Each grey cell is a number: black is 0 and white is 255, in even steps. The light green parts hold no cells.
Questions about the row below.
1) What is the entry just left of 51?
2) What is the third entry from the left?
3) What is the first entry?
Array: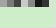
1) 22
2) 67
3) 163

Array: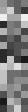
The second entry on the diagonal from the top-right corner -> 97
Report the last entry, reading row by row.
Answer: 97
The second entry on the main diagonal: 208
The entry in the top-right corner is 123
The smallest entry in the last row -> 57
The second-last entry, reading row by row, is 208
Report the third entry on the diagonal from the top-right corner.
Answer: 166
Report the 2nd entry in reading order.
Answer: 110
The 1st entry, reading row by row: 153
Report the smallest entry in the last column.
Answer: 26
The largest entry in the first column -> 238

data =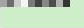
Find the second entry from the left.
108
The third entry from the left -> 205

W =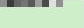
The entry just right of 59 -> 102
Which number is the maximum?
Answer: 223
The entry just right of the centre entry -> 158
